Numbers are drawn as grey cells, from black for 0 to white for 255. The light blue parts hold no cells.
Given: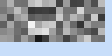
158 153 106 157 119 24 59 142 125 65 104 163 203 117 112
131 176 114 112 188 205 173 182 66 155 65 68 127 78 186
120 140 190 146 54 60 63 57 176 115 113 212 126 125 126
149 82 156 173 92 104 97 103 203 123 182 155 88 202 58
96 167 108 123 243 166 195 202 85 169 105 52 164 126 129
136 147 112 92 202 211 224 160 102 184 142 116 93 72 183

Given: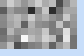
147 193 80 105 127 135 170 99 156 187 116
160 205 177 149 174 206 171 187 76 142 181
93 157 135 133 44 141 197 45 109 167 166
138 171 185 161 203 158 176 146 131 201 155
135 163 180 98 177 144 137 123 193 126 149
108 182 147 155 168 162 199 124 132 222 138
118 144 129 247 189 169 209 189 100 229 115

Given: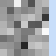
188 158 117 134 146 170 179
146 149 241 143 83 172 184
156 97 148 133 145 173 133
159 142 159 180 194 169 54
178 150 90 202 90 87 195
183 199 147 123 124 185 249
111 127 146 118 167 163 155
151 147 130 37 188 199 186

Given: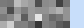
173 206 127 129 108 54 130 122 94 80
122 118 189 167 156 79 139 144 66 115
144 77 149 125 153 145 146 161 177 147
122 136 172 93 153 228 134 106 118 147

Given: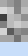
164 163 115 170
169 151 129 169
217 200 132 188
62 187 178 143
128 186 204 189
211 91 143 131

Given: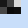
70 10 14
23 66 216

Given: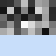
170 193 83 133 191 136 16 138
45 49 91 191 56 163 150 77
20 199 29 133 21 213 167 40
109 41 69 23 66 44 161 42
92 146 71 248 216 166 182 119
